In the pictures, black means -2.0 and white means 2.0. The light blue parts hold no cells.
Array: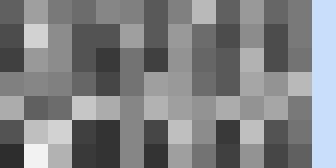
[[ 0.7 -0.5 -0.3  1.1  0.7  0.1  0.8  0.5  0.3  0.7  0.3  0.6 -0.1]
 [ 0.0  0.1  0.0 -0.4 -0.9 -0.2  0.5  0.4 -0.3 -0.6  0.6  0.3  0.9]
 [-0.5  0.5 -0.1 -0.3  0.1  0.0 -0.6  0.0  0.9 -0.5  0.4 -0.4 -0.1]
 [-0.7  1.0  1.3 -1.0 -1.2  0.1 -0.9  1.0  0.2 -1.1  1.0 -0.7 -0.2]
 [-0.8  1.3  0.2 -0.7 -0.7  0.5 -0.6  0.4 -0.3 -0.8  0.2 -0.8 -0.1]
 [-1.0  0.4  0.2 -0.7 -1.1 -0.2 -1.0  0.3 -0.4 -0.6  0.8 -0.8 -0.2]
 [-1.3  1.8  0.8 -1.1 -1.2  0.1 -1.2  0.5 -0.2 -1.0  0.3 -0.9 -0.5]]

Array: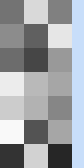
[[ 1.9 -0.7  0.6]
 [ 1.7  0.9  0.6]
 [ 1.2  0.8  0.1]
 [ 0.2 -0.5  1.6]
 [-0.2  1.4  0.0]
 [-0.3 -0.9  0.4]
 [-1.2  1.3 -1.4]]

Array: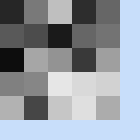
[[ 0.8 -0.9  1.1  1.5  0.7]
 [ 0.0  0.1  1.6  1.4  1.3]
 [-0.6 -0.8 -1.6 -0.4 -0.2]
 [-1.4 -0.1  1.0 -1.3 -0.4]
 [-1.8  0.6  0.3 -1.1  0.5]]

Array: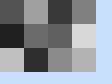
[[ 1.0 -1.3  0.2  0.8]
 [-0.7  0.5 -1.1  0.0]
 [-1.5 -0.3 -0.5  1.4]]

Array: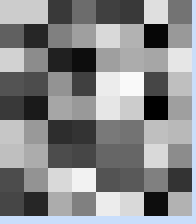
[[ 1.3  0.2 -1.5 -1.8  0.5  0.7  0.6  1.6]
 [ 1.2  1.2 -1.1 -0.3 -1.0 -1.1  1.5 -0.2]
 [ 1.1  0.4 -1.3 -1.2 -0.1 -0.2  1.0  0.9]
 [ 1.0  0.7 -0.8 -0.9 -0.4 -0.4  1.4  0.2]
 [-0.5 -1.4  0.0  0.5  1.4  0.8 -1.9  0.4]
 [-0.7 -0.8  0.3 -1.0  1.7  1.9 -0.9  1.0]
 [-0.8  0.3  1.4  1.8 -0.7 -0.6  0.0 -1.2]
 [-0.9 -1.4  0.7  0.0  1.7  1.4 -1.8  0.8]
 [-1.1 -1.6  0.6  0.4  1.6  1.2 -2.0  0.5]]

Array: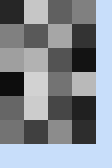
[[ 0.5  0.8 -0.7 -1.7]
 [ 0.0 -0.6  0.6 -1.2]
 [-0.2 -1.0  0.2 -1.3]
 [-0.4  1.2 -0.9 -1.5]
 [-1.4  1.1 -0.5  0.0]
 [-1.8  1.3 -0.2  0.9]]

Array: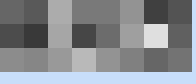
[[ 0.2  0.1  0.4  0.9  0.3  0.0 -0.4 -0.2]
 [-0.4 -0.6  0.7 -0.1 -0.1  0.3 -1.0 -0.7]
 [-0.8 -1.1  0.6 -0.9 -0.3  0.5  1.5 -0.5]]

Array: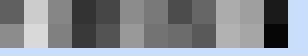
[[ 0.2  1.4  0.0 -1.1 -0.7  0.4 -0.2 -0.3 -0.6  0.8  0.6 -1.9]
 [-0.5  1.2  0.1 -1.2 -0.9  0.2 -0.1 -0.8 -0.4  0.7  0.5 -1.6]]

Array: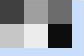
[[ 1.1  1.7 -1.8]
 [-1.0  0.5 -0.3]]
